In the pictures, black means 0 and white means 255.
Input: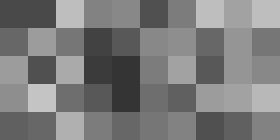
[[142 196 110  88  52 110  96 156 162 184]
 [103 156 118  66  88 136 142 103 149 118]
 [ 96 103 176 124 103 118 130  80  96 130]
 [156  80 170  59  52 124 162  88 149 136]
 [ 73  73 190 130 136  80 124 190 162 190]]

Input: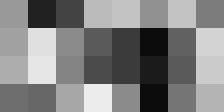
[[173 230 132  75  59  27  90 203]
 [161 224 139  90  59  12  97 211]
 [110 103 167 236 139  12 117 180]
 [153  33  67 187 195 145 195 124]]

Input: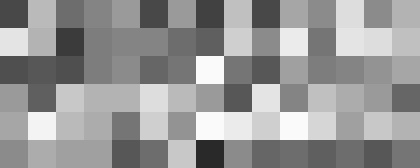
[[166 243 186 172 117 207 147 250 235 207 250 214 160 200 179]
 [ 72 186 109 132 154  72 154  65 192  72 166 139 221 139 179]
 [228 179  59 125 132 132 109  95 207 139 235 117 228 221 192]
 [139 172 160 160  87 109 200  41 139 102 109  95 109  87 117]
 [154  95 200 179 179 221 186 154  87 228 132 192 172 154 102]
 [ 79  87  79 125 139 102 117 250 117  87 160 125 132 147 166]]

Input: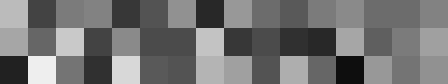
[[ 33 238 116  48 216  89  83 180 160  83 174 102  14 152 116 145]
 [166 102 201  67 138  75  75 195  55  75  48  40 166  95 123 160]
 [187  67 123 130  55  83 145  40 152 108  89 123 138 108 108 130]]

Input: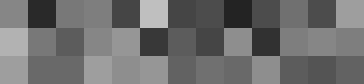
[[178 120  92 134 150  56  92  69 142  49 126 134 126]
 [158 105 105 158 142 150  98 112 105 142  92  84  98]
 [134  41 120 126  69 191  69  76  35  76 112  76 158]]

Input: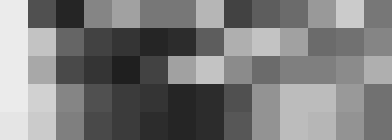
[[235 209 133  80  59  52  37  44  80 147 188 188 153 113]
 [229 203 127  73  59  44  37  44  87 147 188 182 147 113]
 [235 195 101  66  52  37  44  93 175 195 161 107 113 133]
 [235 168  73  52  31  66 161 195 139 107 127 127 139 175]
 [235  80  37 133 161 119 119 182  66  93 107 153 203 119]]

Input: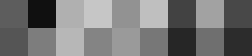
[[ 85 125 183 132 154 119  38 111  44]
 [ 93  16 176 198 146 191  66 162  72]]

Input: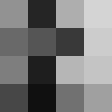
[[105  85  57 204]
 [146  37 174 212]
 [126  30 182 196]
 [ 71  16 113 160]]

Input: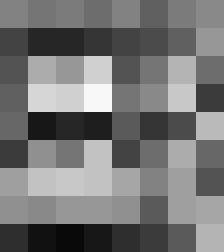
[[ 96 214 208 248 117 137 200  59]
 [159 194 200 194 166 130 159  83]
 [ 83 172 151 208  83 117 180 109]
 [ 59 144 117 194  67 109 172 103]
 [144 137 151 151 144  90 159 166]
 [130 117 123 109 130  96 123 137]
 [ 67  38  38  53  67  75  96 151]
 [103  23  38  30  90  53  75 186]
 [ 46  17   9  23  46  59  90 180]]
